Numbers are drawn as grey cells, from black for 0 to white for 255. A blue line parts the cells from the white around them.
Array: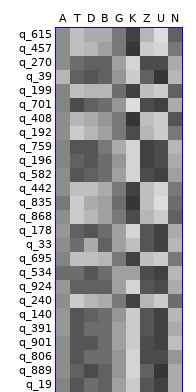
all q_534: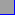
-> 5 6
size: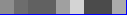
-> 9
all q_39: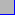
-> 1 9

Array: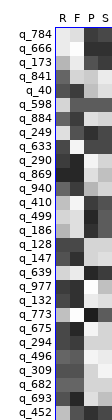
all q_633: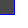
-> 1 3 4
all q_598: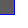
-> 2 3 4
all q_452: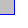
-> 1
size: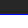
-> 2
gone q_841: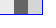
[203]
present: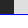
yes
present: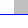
yes

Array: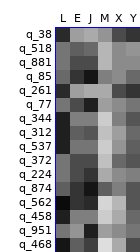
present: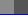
no
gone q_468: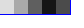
[63]

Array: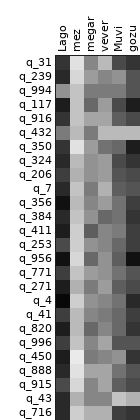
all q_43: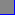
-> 3 4
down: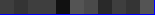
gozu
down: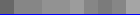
vever
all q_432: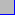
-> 2 4 5 6
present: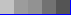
yes

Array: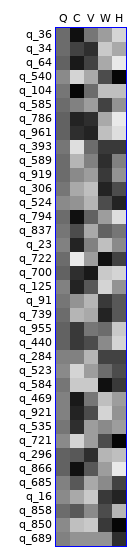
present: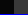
no
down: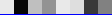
H

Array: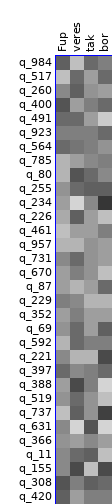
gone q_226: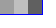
[170]
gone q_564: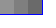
[117]
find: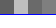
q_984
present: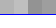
no

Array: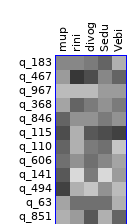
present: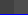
no
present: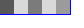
yes
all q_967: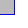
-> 1 2 3
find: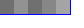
q_606

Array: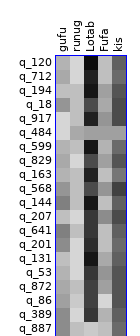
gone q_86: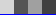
[202]
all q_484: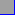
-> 3 4 5
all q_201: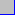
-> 4
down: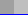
Fufa
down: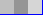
gufu
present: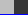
yes
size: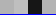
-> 4

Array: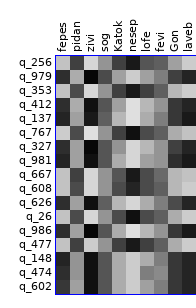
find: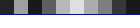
q_137
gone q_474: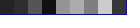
[138]

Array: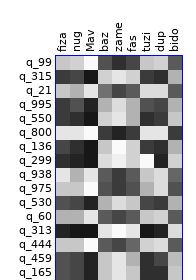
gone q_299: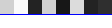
[240]
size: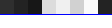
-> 8
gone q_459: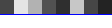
[188]
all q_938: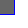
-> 9

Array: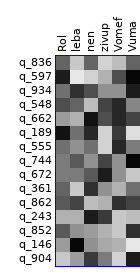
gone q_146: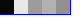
[168]
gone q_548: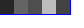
[133]
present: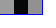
yes
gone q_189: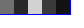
[221]
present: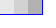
yes

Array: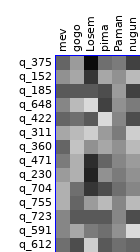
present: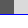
yes
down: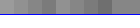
Paman
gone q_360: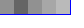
[195]
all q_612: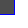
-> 2

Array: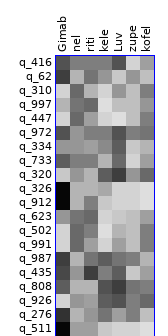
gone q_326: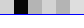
[168]
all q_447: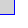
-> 1 4
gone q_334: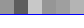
[138]
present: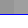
yes
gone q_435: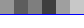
[72]
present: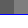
yes
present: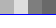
no

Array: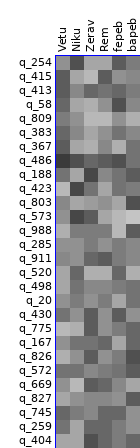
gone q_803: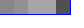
[156]
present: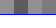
yes
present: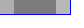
yes

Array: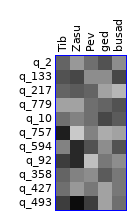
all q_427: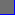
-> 1
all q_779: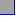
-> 1 2
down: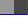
Zasu
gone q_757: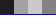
[172]

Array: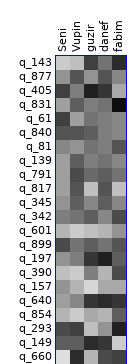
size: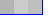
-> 3
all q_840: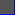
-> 1 2
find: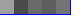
q_791
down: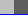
guzir
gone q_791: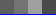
[106]
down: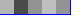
Seni

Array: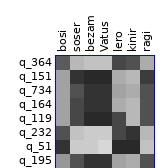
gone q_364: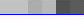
[71]
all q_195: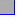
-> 6
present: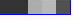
yes
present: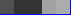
yes
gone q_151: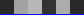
[60]

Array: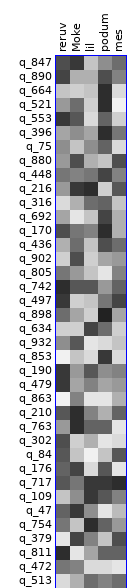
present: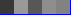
yes
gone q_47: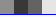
[187]
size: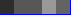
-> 5

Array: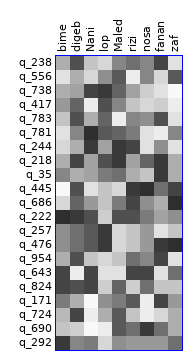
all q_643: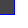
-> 1 3 6 7
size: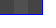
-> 3
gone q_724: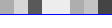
[185]
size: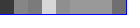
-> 9

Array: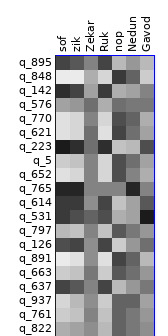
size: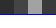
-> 4
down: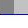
nop
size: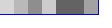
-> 7
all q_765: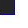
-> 1 2 6
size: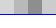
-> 4
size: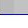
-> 2
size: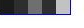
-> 5

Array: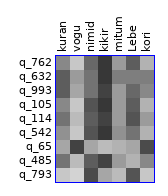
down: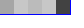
vogu
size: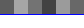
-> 6

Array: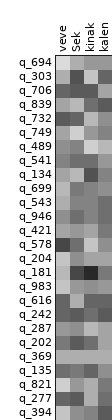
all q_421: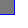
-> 4
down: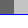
veve
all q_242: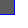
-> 2 4
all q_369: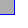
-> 1 2 3 4
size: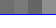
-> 4
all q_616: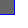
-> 1 3 4
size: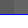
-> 2

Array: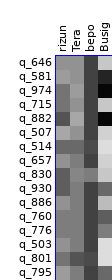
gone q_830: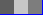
[134]
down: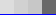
Busig

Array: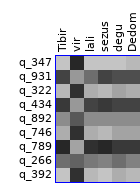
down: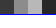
sezus
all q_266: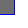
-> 1 5
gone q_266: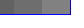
[120]

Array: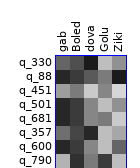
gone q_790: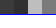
[179]
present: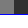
no
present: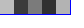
no
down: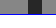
dova

